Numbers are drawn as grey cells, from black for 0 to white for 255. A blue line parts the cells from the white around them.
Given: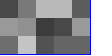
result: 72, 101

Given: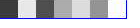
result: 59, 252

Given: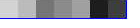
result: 211, 62

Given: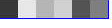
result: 55, 127

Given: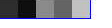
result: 45, 192

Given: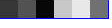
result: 54, 113

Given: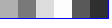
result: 176, 47
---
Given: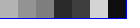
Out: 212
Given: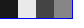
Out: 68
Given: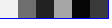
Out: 5
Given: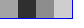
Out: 140
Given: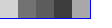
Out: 60
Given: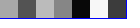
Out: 247
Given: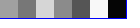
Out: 248
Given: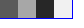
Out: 39
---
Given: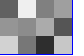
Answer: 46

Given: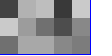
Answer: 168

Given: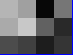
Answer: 29

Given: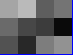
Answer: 125

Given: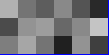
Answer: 116

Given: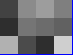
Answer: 46
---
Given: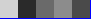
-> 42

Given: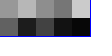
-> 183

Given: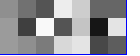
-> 113

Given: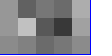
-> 97

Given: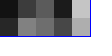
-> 60

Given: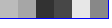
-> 166
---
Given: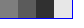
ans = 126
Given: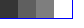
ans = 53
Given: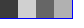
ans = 59
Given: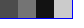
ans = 76
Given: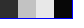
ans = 46
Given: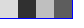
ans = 220
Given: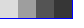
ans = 220
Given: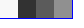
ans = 248
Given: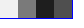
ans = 241
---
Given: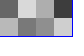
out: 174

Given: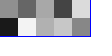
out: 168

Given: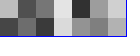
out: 118

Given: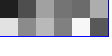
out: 161

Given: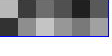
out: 109

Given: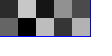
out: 21

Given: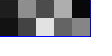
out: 76

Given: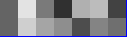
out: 122

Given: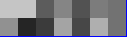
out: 92
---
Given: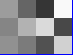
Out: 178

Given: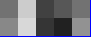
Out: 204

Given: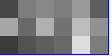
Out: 104

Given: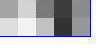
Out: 211

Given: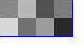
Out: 185

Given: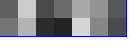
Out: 203
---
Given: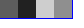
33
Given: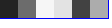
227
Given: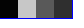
199
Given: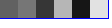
182
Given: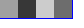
55
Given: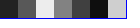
64
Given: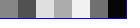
241
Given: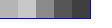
139
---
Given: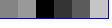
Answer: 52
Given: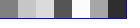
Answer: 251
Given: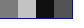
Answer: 195
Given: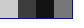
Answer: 61
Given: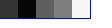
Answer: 95
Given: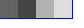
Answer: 67
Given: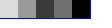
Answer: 58
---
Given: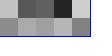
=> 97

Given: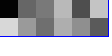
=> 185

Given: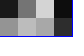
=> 116

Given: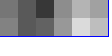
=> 141

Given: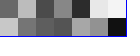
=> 44

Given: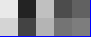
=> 192
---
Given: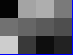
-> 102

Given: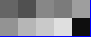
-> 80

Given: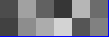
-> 161

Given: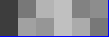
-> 120

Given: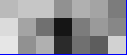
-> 164

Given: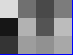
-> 178

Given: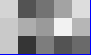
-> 173

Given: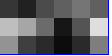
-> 166
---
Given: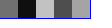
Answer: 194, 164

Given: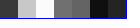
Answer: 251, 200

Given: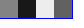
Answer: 237, 131

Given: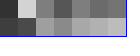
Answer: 211, 188

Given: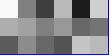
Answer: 248, 207

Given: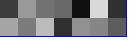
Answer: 217, 187

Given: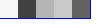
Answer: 246, 201

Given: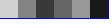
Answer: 208, 152

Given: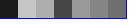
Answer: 198, 174
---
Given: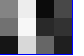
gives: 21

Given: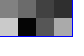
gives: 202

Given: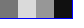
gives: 118

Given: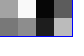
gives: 120

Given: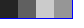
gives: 36

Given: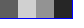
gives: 94

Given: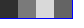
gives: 47

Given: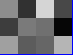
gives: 160

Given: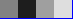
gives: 130
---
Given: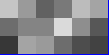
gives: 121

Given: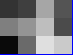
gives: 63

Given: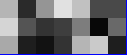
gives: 193

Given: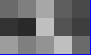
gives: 167

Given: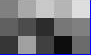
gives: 200

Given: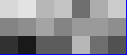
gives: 110

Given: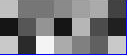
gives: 160

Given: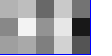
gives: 104

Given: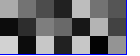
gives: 189

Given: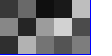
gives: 15
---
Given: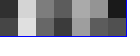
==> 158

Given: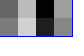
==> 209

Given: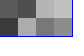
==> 172

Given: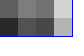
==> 82

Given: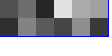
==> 69

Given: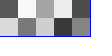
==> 207

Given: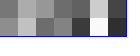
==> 59
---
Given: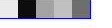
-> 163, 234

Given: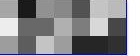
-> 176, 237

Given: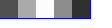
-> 252, 252

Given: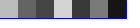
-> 212, 212

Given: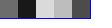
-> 218, 218

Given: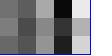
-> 136, 234

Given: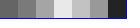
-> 233, 233
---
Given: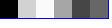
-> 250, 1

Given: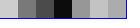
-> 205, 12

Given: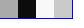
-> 248, 12

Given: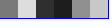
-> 221, 29

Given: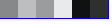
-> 234, 17

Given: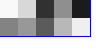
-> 249, 27
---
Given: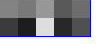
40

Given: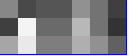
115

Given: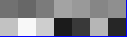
182

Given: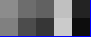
203

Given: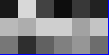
162

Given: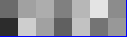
116
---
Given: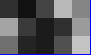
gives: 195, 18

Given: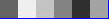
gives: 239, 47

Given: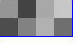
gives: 199, 67

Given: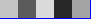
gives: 218, 40

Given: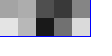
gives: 228, 25

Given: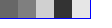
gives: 230, 51

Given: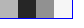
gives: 246, 38

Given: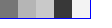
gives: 243, 56

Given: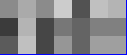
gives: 204, 59
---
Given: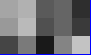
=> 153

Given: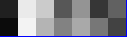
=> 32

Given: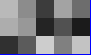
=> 173

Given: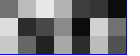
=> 221

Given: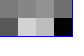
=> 122

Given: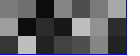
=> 157

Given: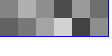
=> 131
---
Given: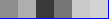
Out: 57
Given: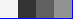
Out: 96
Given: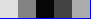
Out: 6
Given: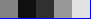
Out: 48
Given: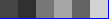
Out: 119
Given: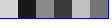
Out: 138
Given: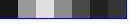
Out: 222
